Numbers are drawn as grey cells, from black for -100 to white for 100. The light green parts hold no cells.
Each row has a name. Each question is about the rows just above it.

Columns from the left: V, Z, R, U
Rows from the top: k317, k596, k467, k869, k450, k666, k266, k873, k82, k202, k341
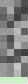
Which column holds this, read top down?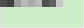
R
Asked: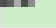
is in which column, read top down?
Z
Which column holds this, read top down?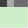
U
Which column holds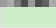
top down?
Z

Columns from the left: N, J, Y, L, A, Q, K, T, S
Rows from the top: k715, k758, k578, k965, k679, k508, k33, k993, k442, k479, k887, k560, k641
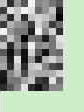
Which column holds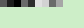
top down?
S
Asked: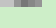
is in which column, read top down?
Y
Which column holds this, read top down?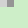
A
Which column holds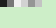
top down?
A

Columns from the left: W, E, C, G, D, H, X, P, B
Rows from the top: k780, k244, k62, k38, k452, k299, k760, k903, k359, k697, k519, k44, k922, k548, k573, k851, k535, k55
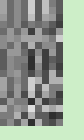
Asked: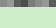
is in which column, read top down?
P
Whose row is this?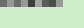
k452

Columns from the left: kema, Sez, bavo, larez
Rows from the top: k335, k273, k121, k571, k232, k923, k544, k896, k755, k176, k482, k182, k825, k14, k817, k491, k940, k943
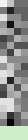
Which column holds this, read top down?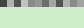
bavo
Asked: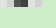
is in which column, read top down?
kema
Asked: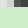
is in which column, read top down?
kema
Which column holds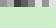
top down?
kema
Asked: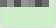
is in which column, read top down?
larez
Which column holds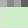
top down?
bavo

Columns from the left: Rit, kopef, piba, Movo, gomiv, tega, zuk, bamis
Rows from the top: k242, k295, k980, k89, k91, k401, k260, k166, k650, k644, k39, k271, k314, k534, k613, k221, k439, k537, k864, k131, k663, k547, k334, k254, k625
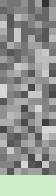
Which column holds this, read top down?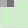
bamis
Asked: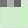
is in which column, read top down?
bamis
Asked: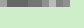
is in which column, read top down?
Movo
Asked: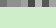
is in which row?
k334
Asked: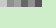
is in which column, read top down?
gomiv

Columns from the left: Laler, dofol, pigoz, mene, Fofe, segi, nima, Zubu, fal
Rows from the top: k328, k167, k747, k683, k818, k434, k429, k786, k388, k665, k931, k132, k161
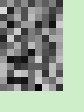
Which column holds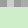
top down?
fal
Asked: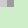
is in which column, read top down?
fal

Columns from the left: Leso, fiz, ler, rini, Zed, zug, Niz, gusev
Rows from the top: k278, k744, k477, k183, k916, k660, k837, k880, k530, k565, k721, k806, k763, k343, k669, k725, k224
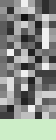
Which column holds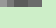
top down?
Leso
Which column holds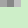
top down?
zug

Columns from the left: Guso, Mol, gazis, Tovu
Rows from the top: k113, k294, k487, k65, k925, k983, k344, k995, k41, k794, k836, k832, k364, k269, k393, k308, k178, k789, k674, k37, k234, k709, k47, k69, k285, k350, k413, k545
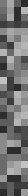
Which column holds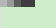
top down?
Mol
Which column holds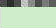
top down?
Guso
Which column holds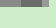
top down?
Guso
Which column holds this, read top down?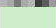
gazis
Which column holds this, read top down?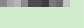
Tovu
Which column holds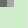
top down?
Mol
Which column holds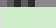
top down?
Guso

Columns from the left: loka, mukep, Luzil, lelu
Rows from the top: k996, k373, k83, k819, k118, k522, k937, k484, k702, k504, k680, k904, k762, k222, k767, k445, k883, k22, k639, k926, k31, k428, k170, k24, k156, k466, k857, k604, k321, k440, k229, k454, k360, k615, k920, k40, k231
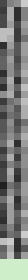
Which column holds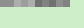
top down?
mukep
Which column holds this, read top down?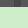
Luzil
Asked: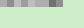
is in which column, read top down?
lelu
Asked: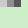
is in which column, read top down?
lelu

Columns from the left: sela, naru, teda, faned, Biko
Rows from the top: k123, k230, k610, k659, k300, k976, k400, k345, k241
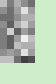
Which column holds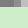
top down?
sela
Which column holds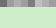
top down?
Biko
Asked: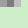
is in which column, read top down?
Biko
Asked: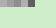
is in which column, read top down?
teda

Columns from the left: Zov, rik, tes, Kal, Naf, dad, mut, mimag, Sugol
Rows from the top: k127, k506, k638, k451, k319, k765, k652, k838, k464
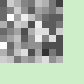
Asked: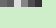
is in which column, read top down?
mut
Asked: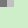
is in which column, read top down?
rik
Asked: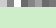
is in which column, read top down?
rik
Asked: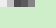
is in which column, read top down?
Kal
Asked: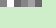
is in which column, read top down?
rik
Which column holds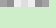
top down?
dad
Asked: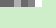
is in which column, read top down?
Zov

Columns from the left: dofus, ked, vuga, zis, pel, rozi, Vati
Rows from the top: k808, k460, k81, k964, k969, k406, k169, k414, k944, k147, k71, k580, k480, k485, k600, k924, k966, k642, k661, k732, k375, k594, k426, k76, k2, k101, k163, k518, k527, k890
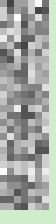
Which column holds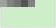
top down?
zis
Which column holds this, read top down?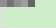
ked
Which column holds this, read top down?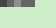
zis
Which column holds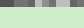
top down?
zis
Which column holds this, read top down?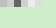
pel
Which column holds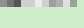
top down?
Vati

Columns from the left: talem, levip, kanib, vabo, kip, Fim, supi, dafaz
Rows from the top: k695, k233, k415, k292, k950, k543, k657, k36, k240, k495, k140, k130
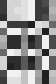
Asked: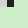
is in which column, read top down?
supi
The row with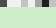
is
k140
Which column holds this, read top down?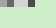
talem
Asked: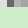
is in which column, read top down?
talem

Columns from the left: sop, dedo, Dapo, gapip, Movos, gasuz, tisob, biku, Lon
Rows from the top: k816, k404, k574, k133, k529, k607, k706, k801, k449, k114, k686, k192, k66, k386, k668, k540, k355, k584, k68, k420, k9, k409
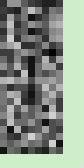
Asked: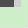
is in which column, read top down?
biku
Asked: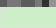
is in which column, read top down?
gapip
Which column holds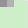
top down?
Lon
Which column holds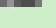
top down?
gasuz

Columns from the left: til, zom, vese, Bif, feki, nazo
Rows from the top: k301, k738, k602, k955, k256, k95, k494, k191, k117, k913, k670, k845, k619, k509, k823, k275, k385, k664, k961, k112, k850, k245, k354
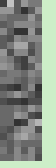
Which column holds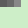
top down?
vese
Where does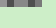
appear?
k191
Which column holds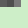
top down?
zom
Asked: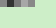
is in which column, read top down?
Bif
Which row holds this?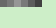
k509

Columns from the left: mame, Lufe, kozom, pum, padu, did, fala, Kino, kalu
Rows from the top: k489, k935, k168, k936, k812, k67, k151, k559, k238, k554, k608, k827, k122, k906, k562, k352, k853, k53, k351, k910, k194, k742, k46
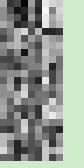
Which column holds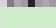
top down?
Kino
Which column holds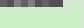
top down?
padu
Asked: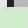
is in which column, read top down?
fala

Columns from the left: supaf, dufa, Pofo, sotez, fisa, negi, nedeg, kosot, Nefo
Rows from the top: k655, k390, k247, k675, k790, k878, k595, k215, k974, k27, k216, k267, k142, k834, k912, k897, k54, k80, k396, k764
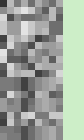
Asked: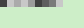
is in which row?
k878
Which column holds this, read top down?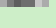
Nefo
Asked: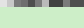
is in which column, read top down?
sotez
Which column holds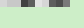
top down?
supaf

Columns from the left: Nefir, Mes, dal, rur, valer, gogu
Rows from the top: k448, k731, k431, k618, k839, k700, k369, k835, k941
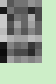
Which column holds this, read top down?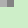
Mes
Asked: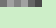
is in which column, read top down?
dal
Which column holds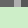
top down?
gogu

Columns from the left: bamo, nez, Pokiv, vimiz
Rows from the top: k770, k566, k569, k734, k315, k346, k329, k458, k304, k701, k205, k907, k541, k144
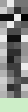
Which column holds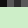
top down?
Pokiv
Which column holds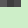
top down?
Pokiv
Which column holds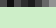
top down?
nez
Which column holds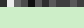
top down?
Pokiv
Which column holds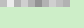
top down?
bamo

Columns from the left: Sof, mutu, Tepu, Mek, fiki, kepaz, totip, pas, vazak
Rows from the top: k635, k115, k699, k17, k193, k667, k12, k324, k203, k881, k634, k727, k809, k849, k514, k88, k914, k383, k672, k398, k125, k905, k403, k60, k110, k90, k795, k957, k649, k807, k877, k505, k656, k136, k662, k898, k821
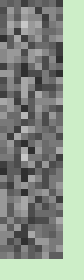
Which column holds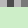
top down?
Mek
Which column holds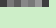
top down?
vazak
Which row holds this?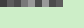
k60

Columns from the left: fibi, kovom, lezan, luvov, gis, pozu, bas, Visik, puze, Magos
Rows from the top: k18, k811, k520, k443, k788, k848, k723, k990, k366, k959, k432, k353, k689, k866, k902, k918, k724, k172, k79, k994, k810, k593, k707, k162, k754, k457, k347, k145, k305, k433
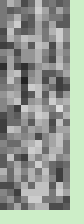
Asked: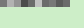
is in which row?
k18
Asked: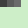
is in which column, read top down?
lezan
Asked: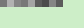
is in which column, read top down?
bas
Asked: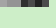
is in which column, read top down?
luvov
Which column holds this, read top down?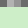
lezan
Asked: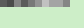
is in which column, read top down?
bas
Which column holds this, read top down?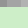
kovom

